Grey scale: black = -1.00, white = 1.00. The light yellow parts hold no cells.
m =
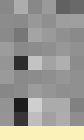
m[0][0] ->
0.07
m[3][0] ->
0.22
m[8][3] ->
0.26
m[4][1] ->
-0.65
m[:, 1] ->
[0.36, 0.08, -0.07, 0.08, -0.65, 0.08, 0.09, -0.78, -0.58]
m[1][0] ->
0.10
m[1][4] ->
0.24
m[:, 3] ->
[0.21, 0.12, 0.21, 0.12, 0.28, 0.12, 0.17, 0.34, 0.26]
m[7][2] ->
0.62
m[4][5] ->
0.10
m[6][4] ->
0.12
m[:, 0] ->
[0.07, 0.10, 0.08, 0.22, 0.17, 0.21, 0.06, 0.15, 0.17]
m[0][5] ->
-0.18
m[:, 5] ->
[-0.18, 0.25, 0.08, 0.14, 0.10, 0.13, 0.13, 0.01, 0.11]

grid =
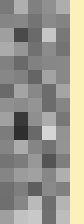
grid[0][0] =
-0.05
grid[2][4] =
-0.06
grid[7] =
[0.13, 0.09, 0.16, -0.15, 0.04]
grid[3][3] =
0.10
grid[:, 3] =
[0.13, 0.08, 0.55, 0.10, 0.06, 0.28, -0.15, -0.15, 0.35, 0.67, -0.10, -0.34, 0.06, 0.08, -0.14, -0.12]
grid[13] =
[-0.12, -0.01, -0.26, 0.08, 0.00]
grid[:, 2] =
[0.00, -0.09, -0.17, -0.11, 0.01, -0.21, 0.07, 0.16, 0.12, -0.18, 0.04, 0.19, 0.26, -0.26, 0.46, 0.57]
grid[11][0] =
-0.09
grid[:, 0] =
[-0.05, 0.04, 0.25, 0.34, 0.01, 0.06, -0.17, 0.13, 0.26, -0.03, 0.04, -0.09, 0.04, -0.12, -0.13, 0.25]
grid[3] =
[0.34, 0.18, -0.11, 0.10, -0.09]
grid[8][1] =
-0.55
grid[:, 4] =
[0.36, 0.03, -0.06, -0.09, 0.07, 0.07, 0.29, 0.04, -0.07, 0.15, 0.16, -0.01, 0.37, 0.00, 0.41, 0.48]
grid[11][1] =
-0.03
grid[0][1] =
0.37
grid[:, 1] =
[0.37, 0.06, -0.42, 0.18, -0.17, 0.01, 0.29, 0.09, -0.55, -0.64, 0.35, -0.03, 0.22, -0.01, 0.05, 0.51]

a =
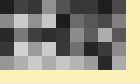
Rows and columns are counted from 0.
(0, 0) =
-0.76
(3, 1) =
0.64
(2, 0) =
-0.68
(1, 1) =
0.59
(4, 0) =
0.18
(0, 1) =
-0.48
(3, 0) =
-0.57
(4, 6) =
0.22
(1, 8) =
0.00
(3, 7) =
-0.54
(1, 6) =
-0.32
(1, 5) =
-0.16

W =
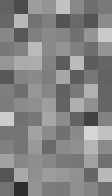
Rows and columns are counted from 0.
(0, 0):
-0.23
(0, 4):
0.52
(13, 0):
-0.10
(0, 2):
0.24
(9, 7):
0.51
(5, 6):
-0.07
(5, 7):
-0.23
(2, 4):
0.04
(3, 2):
0.46
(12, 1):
0.32
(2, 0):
0.06
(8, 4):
0.09
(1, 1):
0.44
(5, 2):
0.08
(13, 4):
-0.04
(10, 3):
-0.18
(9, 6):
0.67
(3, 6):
-0.13
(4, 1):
0.34
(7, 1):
0.09
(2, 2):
0.00
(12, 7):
0.44
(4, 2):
0.35
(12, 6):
-0.20
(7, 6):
0.13
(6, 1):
-0.13
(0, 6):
-0.13
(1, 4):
-0.34
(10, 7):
0.09
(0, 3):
0.16
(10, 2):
0.20
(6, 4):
-0.24
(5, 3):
-0.01
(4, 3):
0.03
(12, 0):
-0.33
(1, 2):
-0.10
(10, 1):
-0.08
